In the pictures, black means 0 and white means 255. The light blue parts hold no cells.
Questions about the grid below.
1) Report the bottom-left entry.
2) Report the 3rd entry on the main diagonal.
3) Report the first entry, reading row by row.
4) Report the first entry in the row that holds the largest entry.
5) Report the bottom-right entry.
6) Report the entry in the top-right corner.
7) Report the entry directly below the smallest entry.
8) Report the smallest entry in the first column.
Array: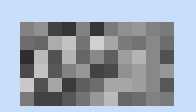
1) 122
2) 81
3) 130
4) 109
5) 122
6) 122
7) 74
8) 46

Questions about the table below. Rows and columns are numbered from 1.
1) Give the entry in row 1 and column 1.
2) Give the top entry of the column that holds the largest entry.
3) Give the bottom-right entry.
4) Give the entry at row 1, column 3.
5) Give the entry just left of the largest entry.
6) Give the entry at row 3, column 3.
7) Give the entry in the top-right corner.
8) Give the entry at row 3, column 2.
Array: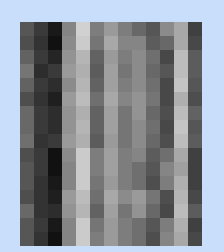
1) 86
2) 209
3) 72
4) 25
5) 133
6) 37
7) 64
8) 58

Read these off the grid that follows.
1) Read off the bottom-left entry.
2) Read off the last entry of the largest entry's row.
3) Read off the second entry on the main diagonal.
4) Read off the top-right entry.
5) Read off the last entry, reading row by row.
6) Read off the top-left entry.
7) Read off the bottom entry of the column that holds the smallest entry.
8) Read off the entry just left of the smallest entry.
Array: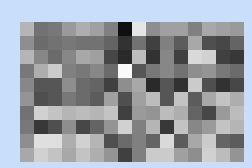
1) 168
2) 107
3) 107
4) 154
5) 148
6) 181
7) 64
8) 128

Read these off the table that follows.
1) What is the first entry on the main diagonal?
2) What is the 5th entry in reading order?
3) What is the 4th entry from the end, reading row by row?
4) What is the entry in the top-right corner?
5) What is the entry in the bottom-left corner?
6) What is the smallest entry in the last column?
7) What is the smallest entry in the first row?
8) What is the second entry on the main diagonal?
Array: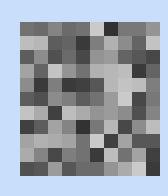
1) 114
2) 114
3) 148
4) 148
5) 80
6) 58
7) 50
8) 183

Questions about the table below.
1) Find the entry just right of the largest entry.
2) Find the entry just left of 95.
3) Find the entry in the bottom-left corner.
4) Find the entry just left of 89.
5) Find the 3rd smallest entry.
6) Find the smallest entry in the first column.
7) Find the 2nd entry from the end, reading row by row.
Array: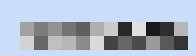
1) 26
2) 116
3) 210
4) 154
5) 46
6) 161
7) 89

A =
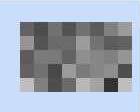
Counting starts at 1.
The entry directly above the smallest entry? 142
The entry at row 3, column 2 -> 122
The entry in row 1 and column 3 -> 114
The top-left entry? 98
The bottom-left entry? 190
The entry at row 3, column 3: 122
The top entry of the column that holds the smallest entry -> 128
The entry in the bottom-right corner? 190
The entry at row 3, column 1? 92
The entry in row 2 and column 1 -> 149
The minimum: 51

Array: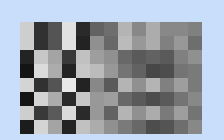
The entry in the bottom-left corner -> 28
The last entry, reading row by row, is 136
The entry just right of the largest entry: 35
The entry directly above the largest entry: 35
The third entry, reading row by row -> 84
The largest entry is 233
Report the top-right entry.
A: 128
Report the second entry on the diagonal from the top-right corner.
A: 152
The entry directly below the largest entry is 42
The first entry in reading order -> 206
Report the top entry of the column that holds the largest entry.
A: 225
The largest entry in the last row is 212
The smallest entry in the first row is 42
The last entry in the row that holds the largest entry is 122
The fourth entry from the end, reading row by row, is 77
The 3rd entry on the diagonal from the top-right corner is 90
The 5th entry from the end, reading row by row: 104
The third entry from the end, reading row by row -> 84
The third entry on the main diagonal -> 164
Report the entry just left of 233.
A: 84
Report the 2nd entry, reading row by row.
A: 49
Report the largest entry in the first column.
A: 212

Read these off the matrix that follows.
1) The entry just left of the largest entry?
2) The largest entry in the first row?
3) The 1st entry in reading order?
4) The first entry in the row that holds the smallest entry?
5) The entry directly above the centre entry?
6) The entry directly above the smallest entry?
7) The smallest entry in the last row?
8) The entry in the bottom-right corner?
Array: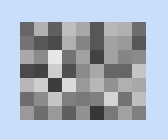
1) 139
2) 190
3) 102
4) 153
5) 161
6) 127
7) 54
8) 127

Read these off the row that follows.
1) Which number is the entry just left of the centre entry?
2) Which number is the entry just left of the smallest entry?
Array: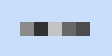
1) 49
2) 138
